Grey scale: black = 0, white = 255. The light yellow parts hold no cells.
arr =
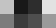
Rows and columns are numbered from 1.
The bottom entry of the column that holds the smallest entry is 60
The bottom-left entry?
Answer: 124
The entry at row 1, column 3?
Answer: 45

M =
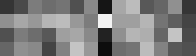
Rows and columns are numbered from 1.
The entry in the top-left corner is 53
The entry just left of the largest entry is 124
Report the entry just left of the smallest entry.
152
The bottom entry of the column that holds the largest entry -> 13
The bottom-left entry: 102
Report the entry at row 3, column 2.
124
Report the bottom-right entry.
80
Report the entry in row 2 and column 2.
167
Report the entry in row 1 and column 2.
74
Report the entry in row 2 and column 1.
144
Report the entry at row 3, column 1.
80
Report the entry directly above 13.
34

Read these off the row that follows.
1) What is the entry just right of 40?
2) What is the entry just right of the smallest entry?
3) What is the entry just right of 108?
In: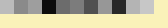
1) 180
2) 108
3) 124

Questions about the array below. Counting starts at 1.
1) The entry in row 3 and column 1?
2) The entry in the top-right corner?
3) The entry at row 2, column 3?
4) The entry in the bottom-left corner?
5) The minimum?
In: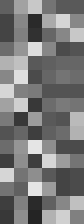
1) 68
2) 89
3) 42
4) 56
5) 36

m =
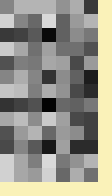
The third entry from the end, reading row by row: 104
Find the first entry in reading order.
133
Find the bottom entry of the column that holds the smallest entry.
209
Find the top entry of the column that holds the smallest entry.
180
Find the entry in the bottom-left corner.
209
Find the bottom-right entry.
112
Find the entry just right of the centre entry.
146
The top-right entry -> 57
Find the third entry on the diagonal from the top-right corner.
97
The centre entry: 173
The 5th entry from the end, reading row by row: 154
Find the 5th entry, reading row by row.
146
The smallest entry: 3
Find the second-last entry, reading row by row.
173
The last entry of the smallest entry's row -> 120
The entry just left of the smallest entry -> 81
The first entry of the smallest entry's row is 51

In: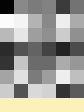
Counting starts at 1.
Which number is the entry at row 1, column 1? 3
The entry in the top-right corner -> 115
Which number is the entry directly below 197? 224
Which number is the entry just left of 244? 251
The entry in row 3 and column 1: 185
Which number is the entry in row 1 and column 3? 123
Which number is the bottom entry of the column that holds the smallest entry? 204
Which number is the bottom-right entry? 91
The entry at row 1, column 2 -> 137
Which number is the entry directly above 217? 123
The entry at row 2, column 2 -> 244
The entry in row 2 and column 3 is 179

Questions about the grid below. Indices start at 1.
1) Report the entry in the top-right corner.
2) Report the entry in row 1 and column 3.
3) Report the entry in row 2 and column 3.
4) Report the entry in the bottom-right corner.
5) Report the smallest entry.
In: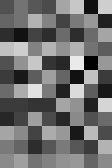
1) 206
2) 87
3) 179
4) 138
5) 2

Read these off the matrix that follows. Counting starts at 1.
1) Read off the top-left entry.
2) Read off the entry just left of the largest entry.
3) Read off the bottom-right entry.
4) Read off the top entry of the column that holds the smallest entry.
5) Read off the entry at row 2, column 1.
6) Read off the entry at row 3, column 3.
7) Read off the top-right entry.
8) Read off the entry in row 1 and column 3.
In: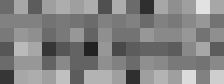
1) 107
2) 159
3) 206
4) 173
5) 129
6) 143
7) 167
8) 92
